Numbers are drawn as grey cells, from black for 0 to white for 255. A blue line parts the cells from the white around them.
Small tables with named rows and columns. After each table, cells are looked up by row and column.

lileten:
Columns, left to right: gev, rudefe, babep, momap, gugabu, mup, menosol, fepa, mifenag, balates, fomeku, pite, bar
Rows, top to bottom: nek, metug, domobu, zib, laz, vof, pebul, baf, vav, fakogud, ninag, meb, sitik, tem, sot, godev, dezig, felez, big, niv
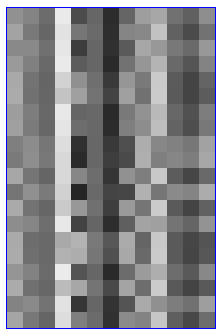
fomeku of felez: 89
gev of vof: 171
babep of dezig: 107
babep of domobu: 112
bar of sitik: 97
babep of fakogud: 120
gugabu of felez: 167
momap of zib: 234
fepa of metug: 133
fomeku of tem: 116
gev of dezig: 149
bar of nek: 142
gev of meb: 117
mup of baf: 104
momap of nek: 234
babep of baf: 103

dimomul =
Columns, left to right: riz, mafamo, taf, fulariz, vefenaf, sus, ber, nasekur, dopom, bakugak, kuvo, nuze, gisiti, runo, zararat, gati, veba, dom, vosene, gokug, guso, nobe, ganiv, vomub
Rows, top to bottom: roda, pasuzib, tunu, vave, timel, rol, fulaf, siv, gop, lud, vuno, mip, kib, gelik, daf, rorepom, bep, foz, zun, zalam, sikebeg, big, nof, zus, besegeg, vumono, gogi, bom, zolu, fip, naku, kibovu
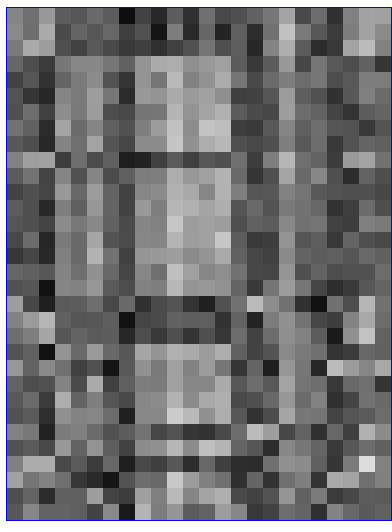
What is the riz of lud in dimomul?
129
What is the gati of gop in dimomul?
72
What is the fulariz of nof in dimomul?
113
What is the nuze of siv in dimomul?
141
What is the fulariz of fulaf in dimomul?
141
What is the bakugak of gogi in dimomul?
71
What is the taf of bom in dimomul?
72
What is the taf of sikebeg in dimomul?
165
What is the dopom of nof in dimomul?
145
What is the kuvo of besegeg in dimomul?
178
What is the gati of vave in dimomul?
57
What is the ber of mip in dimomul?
99
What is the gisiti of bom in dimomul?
191
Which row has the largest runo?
daf

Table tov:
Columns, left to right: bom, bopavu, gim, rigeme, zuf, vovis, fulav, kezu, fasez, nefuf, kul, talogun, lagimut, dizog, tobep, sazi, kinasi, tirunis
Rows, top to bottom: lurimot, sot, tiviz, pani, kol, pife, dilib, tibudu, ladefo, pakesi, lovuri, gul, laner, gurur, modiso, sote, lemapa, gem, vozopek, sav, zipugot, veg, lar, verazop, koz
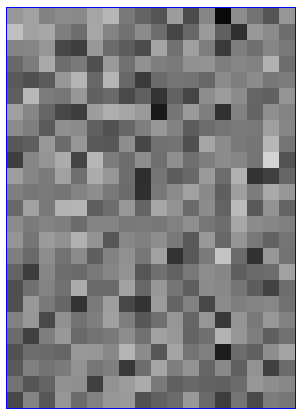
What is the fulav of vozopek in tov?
158
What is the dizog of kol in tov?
140
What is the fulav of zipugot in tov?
121
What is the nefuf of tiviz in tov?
164
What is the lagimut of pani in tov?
147
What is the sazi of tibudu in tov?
120
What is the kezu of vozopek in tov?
71
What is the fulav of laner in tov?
109
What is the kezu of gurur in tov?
120
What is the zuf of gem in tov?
172
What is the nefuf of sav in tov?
111

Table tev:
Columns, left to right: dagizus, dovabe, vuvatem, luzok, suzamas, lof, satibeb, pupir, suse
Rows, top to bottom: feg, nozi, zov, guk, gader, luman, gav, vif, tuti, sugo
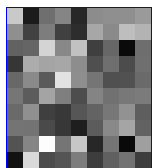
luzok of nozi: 64
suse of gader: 106
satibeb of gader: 80
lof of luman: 132
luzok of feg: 133
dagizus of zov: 98
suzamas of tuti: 199

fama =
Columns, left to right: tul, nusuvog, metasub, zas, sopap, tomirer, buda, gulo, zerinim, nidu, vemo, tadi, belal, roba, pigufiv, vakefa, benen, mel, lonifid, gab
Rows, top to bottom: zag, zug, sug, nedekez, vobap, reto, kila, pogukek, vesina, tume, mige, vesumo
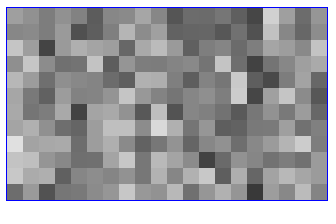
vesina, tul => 224
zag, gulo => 138
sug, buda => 158
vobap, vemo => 127
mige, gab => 155
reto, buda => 148
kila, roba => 114
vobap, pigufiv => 201
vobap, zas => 143
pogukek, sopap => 101
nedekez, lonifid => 159
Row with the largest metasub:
mige

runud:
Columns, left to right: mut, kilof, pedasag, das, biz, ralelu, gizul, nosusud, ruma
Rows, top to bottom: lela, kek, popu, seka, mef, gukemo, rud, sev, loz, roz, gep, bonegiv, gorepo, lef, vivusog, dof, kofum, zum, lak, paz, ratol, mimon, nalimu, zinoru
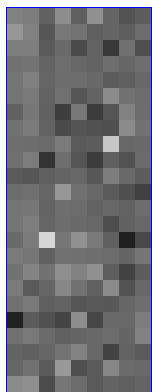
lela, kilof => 125
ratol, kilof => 121
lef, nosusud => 97
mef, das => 109
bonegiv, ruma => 64
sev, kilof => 123
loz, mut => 110
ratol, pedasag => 107
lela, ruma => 93
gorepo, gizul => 103
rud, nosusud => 130
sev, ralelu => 81
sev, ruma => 113

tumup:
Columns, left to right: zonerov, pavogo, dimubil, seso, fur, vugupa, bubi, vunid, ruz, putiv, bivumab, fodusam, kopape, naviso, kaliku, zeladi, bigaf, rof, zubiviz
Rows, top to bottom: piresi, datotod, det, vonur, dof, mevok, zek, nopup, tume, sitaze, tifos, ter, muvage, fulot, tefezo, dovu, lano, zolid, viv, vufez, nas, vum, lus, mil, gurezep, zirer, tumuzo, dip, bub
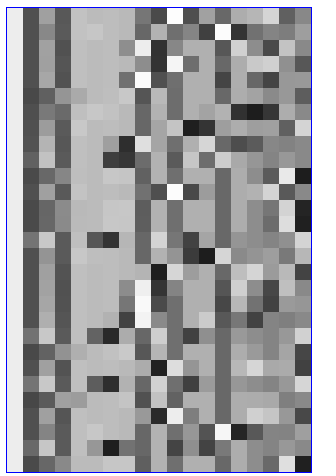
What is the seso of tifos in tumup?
134
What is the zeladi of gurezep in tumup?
172
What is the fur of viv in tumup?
191
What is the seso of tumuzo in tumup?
90
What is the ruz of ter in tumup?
113
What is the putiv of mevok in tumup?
185
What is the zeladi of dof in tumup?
103
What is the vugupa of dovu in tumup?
190
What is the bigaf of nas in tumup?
132
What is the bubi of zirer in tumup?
189
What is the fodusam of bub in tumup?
176
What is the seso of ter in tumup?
89
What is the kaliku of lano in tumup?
190
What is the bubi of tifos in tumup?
199
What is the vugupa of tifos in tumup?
187
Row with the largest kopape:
tume

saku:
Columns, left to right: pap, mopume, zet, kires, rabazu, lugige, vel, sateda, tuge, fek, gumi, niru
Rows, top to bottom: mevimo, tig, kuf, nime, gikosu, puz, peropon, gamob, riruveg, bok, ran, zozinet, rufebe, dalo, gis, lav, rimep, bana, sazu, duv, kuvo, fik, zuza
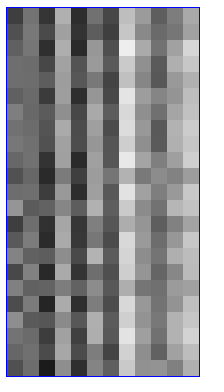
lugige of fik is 125
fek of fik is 97
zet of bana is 99
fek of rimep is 101
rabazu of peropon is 71
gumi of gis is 151
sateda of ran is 178
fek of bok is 127
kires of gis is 170
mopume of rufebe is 91
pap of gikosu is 110
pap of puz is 96
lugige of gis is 119
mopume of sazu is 123
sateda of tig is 198
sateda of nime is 202
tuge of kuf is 170
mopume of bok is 113
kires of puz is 158
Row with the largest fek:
zuza

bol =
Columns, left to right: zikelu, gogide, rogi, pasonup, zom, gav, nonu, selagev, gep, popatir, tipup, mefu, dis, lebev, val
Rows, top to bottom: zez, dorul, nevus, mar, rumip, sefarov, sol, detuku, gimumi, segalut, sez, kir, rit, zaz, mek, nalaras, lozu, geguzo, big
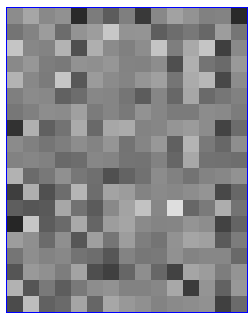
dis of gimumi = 121
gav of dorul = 157
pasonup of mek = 143
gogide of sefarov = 139
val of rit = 115
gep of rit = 194
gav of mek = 159
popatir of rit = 135
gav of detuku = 105
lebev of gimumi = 103
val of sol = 124
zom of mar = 146
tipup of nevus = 126
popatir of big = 131
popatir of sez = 140
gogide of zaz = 198

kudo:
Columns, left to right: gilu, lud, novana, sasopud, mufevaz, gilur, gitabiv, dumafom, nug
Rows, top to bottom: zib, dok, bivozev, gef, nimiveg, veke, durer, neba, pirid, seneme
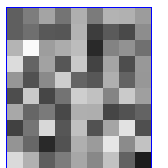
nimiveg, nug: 151
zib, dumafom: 177
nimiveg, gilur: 87
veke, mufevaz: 206
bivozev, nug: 112
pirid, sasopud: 82
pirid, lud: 103
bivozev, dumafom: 146
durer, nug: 99
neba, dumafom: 226
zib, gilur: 123
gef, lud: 100
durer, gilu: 168
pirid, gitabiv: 230
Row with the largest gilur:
veke

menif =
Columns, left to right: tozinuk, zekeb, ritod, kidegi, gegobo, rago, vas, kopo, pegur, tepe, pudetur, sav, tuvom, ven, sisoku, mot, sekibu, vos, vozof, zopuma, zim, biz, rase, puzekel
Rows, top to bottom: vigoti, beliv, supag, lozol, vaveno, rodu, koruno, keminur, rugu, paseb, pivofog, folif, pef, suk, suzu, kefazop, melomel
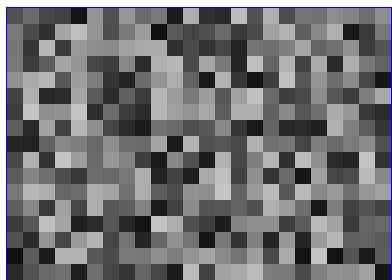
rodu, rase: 126
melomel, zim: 145
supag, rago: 141
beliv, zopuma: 136
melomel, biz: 141
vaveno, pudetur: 172
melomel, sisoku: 171
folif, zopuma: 136
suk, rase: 100
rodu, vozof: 73
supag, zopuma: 100
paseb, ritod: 52
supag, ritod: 184
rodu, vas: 43
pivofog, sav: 31
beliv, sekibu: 161
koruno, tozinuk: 61
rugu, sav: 177
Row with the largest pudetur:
lozol

